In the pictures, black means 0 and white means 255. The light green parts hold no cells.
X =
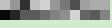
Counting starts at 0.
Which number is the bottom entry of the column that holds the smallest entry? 8
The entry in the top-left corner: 192
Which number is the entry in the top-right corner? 171
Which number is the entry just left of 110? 90
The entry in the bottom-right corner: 130
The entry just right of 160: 171
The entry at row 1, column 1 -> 38

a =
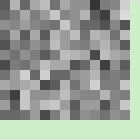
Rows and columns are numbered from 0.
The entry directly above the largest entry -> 207
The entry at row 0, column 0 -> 92
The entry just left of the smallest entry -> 144
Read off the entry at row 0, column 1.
180
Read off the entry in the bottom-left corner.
104
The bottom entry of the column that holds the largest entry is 134
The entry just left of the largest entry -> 168
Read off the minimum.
53
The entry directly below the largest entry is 83
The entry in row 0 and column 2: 104
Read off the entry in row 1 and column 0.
104
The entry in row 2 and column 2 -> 156
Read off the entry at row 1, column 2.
168
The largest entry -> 218
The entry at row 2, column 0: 144
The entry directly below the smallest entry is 92

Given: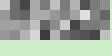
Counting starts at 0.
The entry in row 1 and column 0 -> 151
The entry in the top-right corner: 140
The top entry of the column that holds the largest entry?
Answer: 82
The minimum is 59
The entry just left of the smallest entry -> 214
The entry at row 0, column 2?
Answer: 70
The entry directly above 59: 101
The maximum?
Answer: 224
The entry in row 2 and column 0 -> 161
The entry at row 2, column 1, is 161
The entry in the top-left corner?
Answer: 202

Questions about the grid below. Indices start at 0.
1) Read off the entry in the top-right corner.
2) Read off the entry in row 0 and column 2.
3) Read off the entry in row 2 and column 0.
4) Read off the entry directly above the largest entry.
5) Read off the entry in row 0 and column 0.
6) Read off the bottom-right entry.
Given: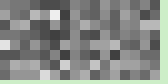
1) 86
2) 119
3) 86
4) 76
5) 131
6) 161

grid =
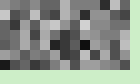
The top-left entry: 146
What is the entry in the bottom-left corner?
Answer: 25
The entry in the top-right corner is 101
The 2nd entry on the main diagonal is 80
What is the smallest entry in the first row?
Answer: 45
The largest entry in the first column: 199
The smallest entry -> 15
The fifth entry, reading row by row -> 101
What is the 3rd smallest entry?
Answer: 35
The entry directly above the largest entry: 45
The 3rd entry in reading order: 113
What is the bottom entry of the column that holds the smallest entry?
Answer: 158
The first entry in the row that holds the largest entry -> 101
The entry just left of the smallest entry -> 92
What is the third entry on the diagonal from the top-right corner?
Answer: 137
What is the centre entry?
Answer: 57
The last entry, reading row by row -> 80
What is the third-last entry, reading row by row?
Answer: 137
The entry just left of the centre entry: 113
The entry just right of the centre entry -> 80
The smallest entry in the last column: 69
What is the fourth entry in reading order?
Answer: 137
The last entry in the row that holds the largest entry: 113
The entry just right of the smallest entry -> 158
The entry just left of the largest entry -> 92
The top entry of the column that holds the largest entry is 125
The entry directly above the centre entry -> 146

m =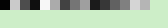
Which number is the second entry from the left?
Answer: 202
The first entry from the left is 3
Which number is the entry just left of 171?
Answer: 247
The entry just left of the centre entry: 66

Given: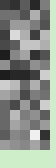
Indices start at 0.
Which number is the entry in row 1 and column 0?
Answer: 113
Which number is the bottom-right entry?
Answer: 113
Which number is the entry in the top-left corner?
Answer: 61
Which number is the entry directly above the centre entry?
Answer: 82
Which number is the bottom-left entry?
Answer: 155
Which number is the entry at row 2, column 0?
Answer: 92
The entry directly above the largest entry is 113
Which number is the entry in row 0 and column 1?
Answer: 49
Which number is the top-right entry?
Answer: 125
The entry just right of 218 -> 175
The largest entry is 240
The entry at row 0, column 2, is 92
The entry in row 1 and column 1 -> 113
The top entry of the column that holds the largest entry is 39
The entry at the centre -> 39
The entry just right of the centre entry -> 61
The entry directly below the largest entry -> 164

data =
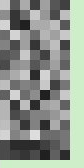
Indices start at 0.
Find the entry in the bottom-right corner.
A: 43
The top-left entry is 200
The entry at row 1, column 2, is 108
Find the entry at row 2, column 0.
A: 211
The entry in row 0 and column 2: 171
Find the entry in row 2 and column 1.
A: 53
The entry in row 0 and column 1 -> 86
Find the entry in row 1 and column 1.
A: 53
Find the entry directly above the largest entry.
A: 130
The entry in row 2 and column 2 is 32
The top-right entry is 64
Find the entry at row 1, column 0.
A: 141
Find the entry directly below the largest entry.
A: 43
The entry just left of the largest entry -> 151
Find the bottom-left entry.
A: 74
